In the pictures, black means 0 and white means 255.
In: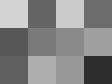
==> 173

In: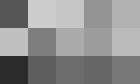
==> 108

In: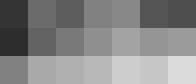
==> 205

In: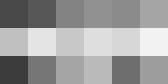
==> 186

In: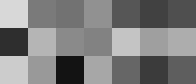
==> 102

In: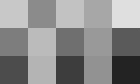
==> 61

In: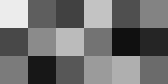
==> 155

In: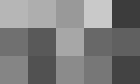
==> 139

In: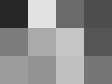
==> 147
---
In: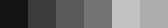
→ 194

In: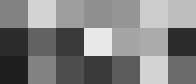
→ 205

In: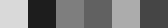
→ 172

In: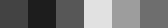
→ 157

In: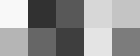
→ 215

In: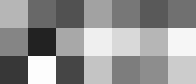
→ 89

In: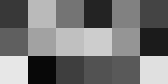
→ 129

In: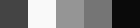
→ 117

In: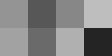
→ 135

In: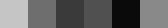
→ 10
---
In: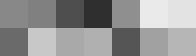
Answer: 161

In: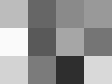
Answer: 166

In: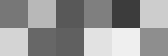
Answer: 239

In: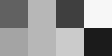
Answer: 203

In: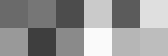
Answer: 182

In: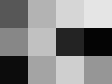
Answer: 35

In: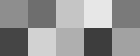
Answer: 61

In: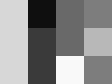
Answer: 105

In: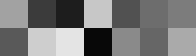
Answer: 102
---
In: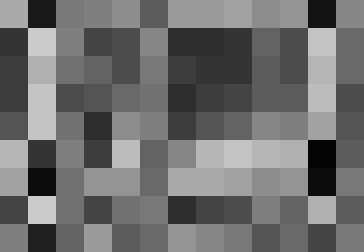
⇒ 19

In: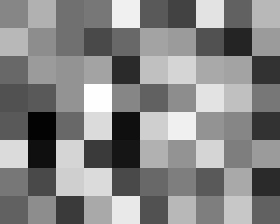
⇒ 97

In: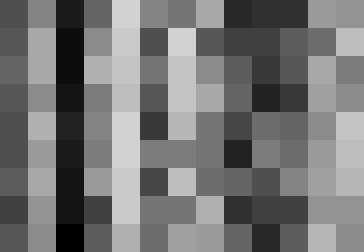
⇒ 154

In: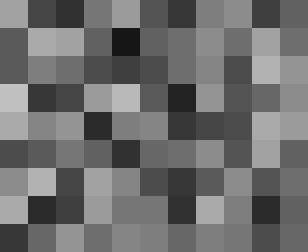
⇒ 63

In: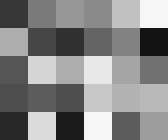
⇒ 193

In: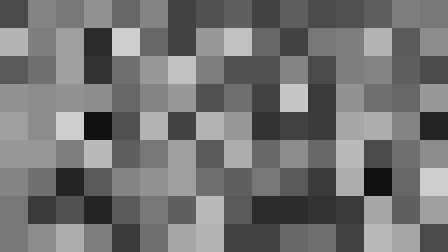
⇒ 126

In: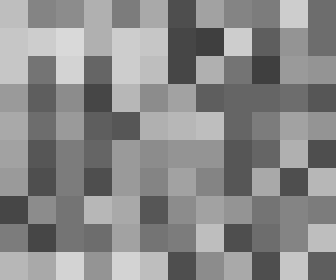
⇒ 205

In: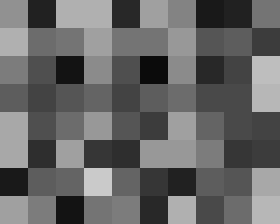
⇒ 33

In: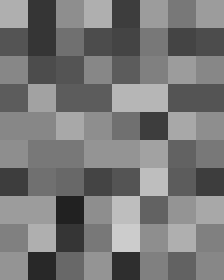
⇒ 120
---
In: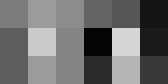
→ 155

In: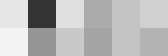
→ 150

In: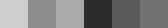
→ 141

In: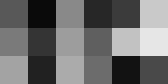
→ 33

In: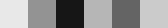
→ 147

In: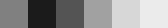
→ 27
